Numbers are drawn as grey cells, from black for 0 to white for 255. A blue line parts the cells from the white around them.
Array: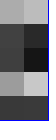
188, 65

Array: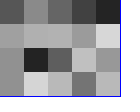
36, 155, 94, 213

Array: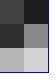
29, 47

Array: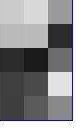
155, 187, 43

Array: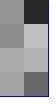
39, 142

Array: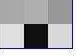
152, 15

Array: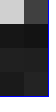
64, 22
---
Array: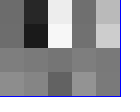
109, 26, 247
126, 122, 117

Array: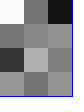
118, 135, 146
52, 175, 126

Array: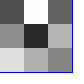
140, 40, 180
222, 176, 132

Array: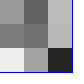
124, 113, 182
238, 164, 36

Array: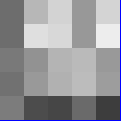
109, 223, 216
121, 146, 180

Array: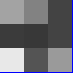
59, 56, 67
232, 84, 154

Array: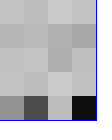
183, 185, 177
193, 196, 176

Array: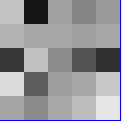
179, 167, 167
54, 192, 141
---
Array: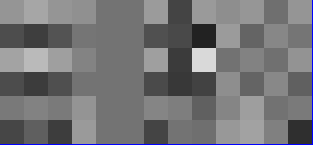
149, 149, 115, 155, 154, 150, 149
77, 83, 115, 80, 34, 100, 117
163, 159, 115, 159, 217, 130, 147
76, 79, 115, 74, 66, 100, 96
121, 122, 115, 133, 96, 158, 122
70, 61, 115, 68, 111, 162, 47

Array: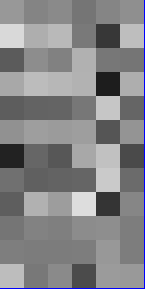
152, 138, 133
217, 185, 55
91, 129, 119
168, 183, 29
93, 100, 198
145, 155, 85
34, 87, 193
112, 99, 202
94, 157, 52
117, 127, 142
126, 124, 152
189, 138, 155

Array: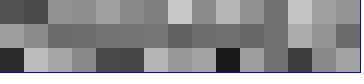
81, 146, 160, 126, 139, 144, 195, 147
158, 107, 115, 117, 109, 103, 172, 107
43, 165, 72, 181, 163, 158, 60, 163

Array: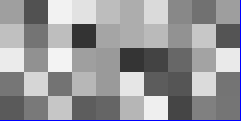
159, 242, 189, 218, 113
192, 190, 165, 186, 199
235, 243, 154, 67, 163
118, 115, 154, 92, 219
90, 198, 101, 239, 128

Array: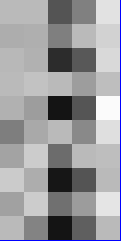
186, 84, 226
173, 127, 210
184, 44, 217
186, 186, 190
177, 20, 251
126, 186, 223
163, 108, 190
203, 22, 186
161, 112, 229
186, 20, 186

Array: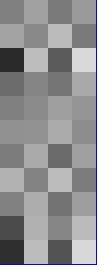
128, 122
163, 187
42, 91
108, 117
128, 159
145, 171
124, 107
178, 188
129, 115
75, 134
47, 83
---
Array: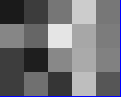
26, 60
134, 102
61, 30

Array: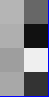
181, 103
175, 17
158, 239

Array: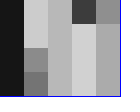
21, 204
21, 204
21, 139

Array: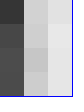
53, 210
71, 207
76, 198

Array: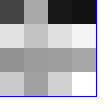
67, 168
226, 195
146, 156

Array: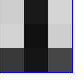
206, 25
211, 16
56, 20

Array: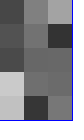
71, 128
82, 114
74, 103

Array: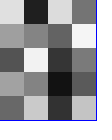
224, 31
159, 132
83, 242
